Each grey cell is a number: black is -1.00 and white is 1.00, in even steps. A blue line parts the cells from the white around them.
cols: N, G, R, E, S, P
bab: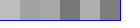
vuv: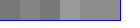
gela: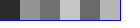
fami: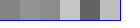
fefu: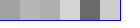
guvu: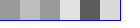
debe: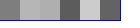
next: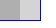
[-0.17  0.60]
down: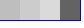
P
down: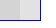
E
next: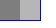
[ 0.37 -0.28]
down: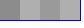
R

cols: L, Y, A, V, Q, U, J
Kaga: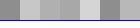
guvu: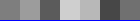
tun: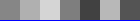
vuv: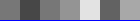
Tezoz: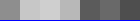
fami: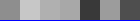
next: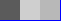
[-0.44 -0.12]
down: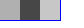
Y
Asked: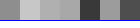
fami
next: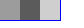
[ 0.44 -0.44]
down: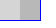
Q
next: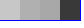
[ 0.22 -0.39]

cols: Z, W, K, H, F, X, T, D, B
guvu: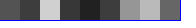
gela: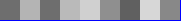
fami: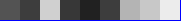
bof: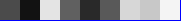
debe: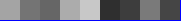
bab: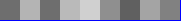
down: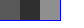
X
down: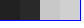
F
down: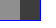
X

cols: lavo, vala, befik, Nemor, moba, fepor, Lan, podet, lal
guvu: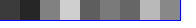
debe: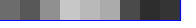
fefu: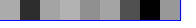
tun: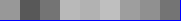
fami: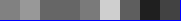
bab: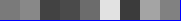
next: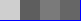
[0.45 0.07]
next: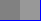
[-0.20 -0.20]
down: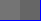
befik

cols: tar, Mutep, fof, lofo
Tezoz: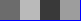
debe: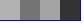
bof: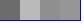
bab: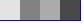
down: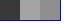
fof
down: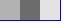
tar
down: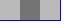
Mutep
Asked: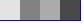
bab

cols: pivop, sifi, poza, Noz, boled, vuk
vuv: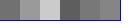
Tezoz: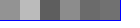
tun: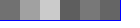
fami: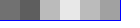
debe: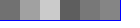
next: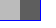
[ 0.10 -0.16]
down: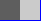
poza
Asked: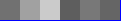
tun
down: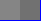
vuk

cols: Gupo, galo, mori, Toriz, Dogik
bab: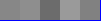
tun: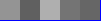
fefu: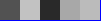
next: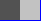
[-0.68  0.32]
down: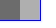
mori
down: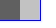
galo

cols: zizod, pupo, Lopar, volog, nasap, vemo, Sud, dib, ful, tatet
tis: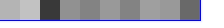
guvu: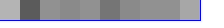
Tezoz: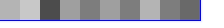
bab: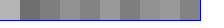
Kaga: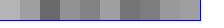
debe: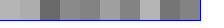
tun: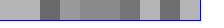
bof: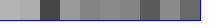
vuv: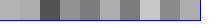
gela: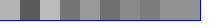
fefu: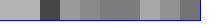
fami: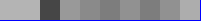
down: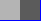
dib
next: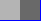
[0.20 0.08]
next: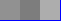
[-0.02  0.57]

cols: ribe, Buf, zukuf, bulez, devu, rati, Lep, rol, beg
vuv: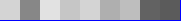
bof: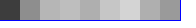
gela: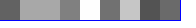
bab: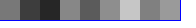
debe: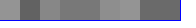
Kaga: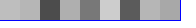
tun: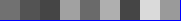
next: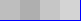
[0.37 0.21]
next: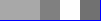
[ 0.55 -0.35]

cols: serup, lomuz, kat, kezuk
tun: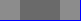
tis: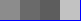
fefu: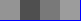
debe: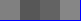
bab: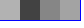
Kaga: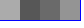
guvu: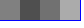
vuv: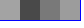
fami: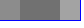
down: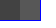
lomuz
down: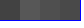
lomuz

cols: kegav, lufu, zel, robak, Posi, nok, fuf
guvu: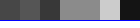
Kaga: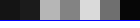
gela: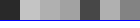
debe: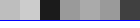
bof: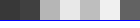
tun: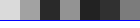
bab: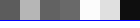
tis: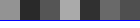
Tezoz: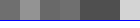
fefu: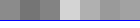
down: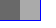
robak
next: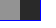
[-0.33  0.33]
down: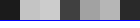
lufu

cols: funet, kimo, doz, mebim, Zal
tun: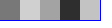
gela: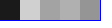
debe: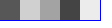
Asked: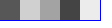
debe
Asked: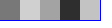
tun

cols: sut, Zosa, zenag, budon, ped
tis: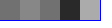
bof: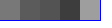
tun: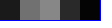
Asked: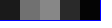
tun

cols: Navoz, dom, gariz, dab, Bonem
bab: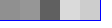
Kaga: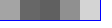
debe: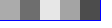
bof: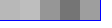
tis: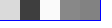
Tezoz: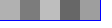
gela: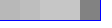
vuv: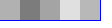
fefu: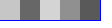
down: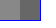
dab
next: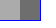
[0.81 0.29]
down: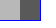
Bonem
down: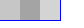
gariz
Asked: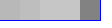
gela
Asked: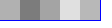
vuv

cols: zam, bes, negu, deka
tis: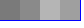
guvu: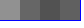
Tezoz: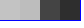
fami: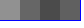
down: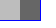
bes
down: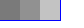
zam
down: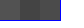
negu
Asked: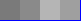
tis
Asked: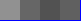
guvu

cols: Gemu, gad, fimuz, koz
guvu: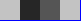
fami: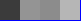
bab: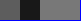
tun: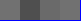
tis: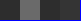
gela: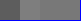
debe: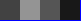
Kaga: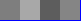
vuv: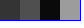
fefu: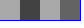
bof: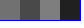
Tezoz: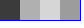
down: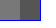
fimuz
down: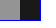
gad
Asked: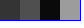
vuv

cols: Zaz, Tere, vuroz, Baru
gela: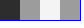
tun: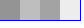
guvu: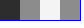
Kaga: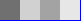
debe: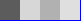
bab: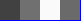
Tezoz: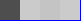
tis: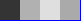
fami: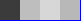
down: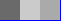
Baru
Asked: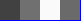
bab

